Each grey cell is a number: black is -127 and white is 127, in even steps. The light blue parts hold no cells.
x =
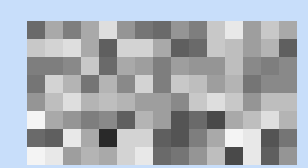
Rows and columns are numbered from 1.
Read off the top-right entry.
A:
41
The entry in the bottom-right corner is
21
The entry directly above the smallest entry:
9
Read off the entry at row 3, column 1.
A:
-1
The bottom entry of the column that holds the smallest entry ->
41
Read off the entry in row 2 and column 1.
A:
72
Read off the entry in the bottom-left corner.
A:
116
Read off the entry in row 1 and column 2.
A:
41
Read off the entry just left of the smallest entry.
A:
41
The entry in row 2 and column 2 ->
83
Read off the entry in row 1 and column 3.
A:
-1
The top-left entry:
-21
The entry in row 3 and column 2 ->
-1
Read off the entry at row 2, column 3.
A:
94

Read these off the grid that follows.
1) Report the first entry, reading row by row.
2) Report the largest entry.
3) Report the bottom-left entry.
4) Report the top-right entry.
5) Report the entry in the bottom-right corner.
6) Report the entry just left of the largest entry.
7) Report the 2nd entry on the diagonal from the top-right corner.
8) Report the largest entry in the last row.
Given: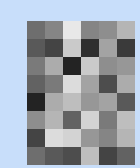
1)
-17
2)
104
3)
-17
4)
53
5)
-29
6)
5
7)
35
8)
62

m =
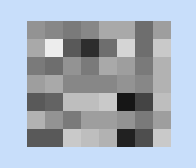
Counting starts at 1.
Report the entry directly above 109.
7
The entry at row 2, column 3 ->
-38
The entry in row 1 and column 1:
19
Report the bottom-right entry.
73
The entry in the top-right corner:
30
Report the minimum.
-105
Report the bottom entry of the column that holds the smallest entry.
-94
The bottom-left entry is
-38
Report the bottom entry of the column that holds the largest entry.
-38
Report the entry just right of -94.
-49
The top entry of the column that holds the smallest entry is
41
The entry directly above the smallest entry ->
19
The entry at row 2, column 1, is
41
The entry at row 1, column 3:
-5
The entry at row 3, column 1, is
-5
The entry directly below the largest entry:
-17

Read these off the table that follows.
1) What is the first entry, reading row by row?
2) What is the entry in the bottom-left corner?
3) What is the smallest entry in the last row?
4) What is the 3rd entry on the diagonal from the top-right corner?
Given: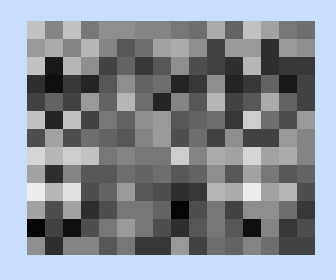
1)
66
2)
14
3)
-81
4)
-81

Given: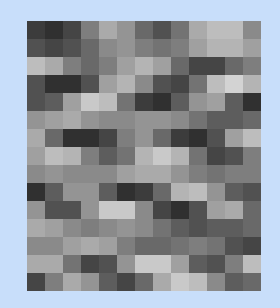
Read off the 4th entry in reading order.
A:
-1
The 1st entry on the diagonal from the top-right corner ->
10
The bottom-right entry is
-22
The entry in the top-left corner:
-67
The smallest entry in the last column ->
-79
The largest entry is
83
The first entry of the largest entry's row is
-46
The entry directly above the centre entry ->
20
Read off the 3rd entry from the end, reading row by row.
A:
10
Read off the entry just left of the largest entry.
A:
61
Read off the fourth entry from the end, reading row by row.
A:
61
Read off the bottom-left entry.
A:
-58
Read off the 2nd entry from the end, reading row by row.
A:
-34
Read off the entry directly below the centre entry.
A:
42
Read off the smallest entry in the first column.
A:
-79
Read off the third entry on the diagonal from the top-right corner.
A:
-58
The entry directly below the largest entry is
-34
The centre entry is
52

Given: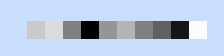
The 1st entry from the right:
124
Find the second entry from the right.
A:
-105
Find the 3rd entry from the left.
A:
0
